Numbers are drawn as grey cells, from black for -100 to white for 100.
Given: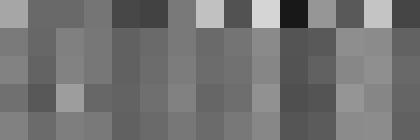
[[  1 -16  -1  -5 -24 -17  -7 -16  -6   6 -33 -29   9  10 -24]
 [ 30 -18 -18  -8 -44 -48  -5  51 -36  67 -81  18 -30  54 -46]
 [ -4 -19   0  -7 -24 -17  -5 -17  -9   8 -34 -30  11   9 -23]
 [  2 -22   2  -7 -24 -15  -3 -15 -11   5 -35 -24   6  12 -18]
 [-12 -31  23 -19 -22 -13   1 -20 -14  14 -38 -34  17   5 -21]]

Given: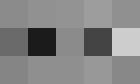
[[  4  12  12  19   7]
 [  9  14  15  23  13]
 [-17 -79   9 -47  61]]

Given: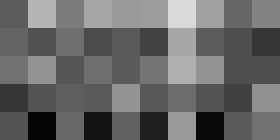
[[-34 -97 -18 -86 -23 -75  21 -93 -29 -11]
 [-28  42  -3  31  21  22  70  26 -20   3]
 [-22 -37 -12 -41 -30 -48  31 -28 -38 -58]
 [-11  15 -33 -13 -29  -8  37  15 -38 -39]
 [-57 -35 -26 -30  16 -31 -15 -34 -49  13]]

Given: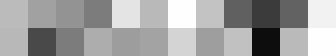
[[ 44 -43  -3  36  23  28  66  24  51 -90  46  99]
 [ 47  26  15  -3  79  45  99  53 -25 -54 -23  90]]

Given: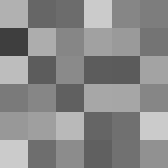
[[ 59 -14  10 -25 -11  14]
 [ 39 -20 -15  59   5  -2]
 [-51  36   5  26  21  -9]
 [ 48 -28   8 -28 -29  28]
 [ -4   5 -25  31  30   5]
 [ 19  25  45 -21 -12  59]]

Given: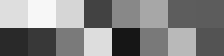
[[-68 -56  -4  73 -83  -5  45 -35]
 [ 74  94  68 -48   7  31 -27 -28]]

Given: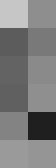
[[ 21  17]
 [ 55  11]
 [-28  -5]
 [-22   8]
 [-25  12]
 [  3 -76]]
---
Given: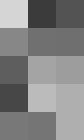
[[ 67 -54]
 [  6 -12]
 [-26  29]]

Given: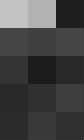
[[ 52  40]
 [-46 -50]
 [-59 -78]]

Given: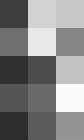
[[-52  65]
 [-13  82]
 [-62 -40]]

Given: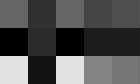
[[-21 -62]
 [-99 -67]
 [ 77 -86]]

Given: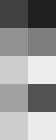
[[-49 -75]
 [ 14  -1]
 [ 61  86]]

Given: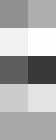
[[ 13  36]
 [ 90  99]
 [-27 -56]]

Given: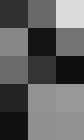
[[-62 -17]
 [  6 -85]
 [-16 -59]]

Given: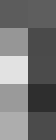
[[-28 -26]
 [ 18 -42]
 [ 77 -41]]
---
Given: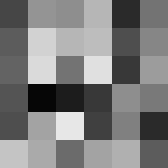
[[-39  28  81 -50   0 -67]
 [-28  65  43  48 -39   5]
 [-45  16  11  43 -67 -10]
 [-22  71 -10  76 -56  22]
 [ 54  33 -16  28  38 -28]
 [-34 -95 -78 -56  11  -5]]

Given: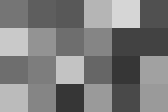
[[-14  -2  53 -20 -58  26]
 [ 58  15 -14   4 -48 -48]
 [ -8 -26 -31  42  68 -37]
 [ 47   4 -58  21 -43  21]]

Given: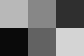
[[-92 -23  66]
 [ 44   6 -63]]

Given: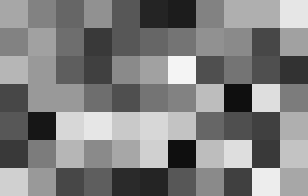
[[-32 -83  69  80  58  69  53 -20 -38 -50  37]
 [-55  -3  43   8  31  63 -88  48  74 -55  53]
 [-44  20  20 -14 -38  -9   2  48 -88  74  -3]
 [  2  26 -14 -55 -32 -20  -9  14   8 -44  26]
 [ 31   2 -20  14 -32 -72 -78   2  37  37  80]
 [ 43  20 -26 -50   8  26  91 -38  -9 -38 -61]
 [ 63  20 -44 -26 -67 -72 -32   8 -50  86  31]]

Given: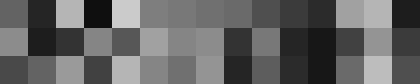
[[-22 -71  42 -88  59  -1  -6 -12 -17 -38 -54 -66  26  42 -77]
 [-43 -22  21 -49  42   4 -12  16 -71 -27 -66 -82 -17  48 -38]
 [ 10 -77 -60   4 -32  26   4  10 -60  -6 -71 -82 -49  16 -54]]

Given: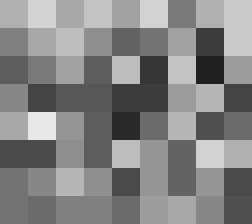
[[  0  32  48  12 -22 -10  27 -53  59]
 [-10   6  43  12 -42  17 -22  17 -42]
 [ 38  65  32  53  27  65  -5  38  59]
 [-27  -5  27 -27  48 -58  53 -74  22]
 [ 32  82  17 -27 -68 -16  43 -37 -16]
 [-42 -42  12 -27  48  17 -22  65  38]
 [-10 -16   0   0 -16  22  32   6 -37]
 [  6 -47 -32 -32 -53 -53  22  43 -47]]
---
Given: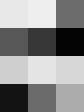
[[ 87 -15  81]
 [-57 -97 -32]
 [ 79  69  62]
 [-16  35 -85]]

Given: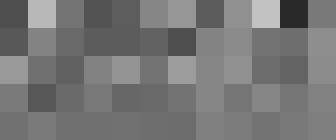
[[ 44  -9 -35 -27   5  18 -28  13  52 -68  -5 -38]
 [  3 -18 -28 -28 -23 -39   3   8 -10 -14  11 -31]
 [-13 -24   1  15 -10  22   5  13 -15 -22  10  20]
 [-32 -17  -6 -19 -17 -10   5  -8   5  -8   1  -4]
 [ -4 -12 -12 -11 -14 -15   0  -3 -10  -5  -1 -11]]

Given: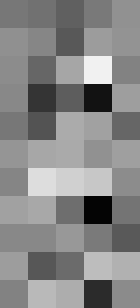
[[-11 -25  -5  14  -7]
 [  5 -31  22  15  13]
 [-20  30  89   2  10]
 [-59 -27 -86  24   7]
 [-35  34  26 -20  -7]
 [ 31  33  14  25  17]
 [ 73  63  56  10   4]
 [ 32 -14 -97  -9  26]
 [  7  19  -4 -30   7]
 [-32 -16  48  39  23]
 [ 45  36 -66   9   2]]

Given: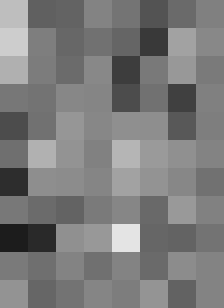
[[-25 -22   3  -9 -35 -17   0  49]
 [ -1 -19 -11 -21 -55  27   7  61]
 [ -3 -16   7 -52  -5  19  -4  38]
 [-10   6   4 -40 -11 -50   0  -7]
 [-11  18   6  12  11 -31  -1 -40]
 [ 39  15   1  42  21  13   3 -13]
 [ 11  10   4  27  15   6 -11 -65]
 [-16 -22  -4   5 -18  20   1  -6]
 [-68  13  19  79 -20 -22 -10 -78]
 [-13   3 -12   3 -17  10   3  -4]
 [-20 -10   4  -2  16 -23   3  15]]

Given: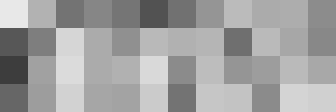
[[ 40 -10   5  -8 -36 -11  17  47  34  36  10  82]
 [ -1  68  34  13  45  39  42 -13  46  31   7 -32]
 [ 26  72  34  39  70   9  48  17  23  46  32 -52]
 [ 23  65  30  28  59 -10  55  53   9  66  63 -20]]

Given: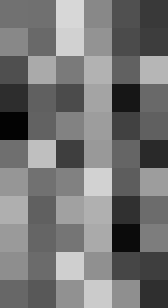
[[-12  69   7 -37 -55 -11]
 [-18  64  15 -41 -52   7]
 [ 33  -4  40 -24  43 -38]
 [-25 -41  29 -83 -18 -65]
 [-23   2  23 -49 -25 -98]
 [ 50 -51  20 -21 -68 -13]
 [-11   1  65 -27  23  18]
 [-25  26  38 -62 -15  37]
 [-21  -8  33 -91  -2  21]
 [-16  62  13 -45 -51  11]
 [-31  14  59  12 -63 -19]]

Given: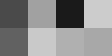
[[ 26 -80  60 -42]
 [ 58  38  32 -24]]
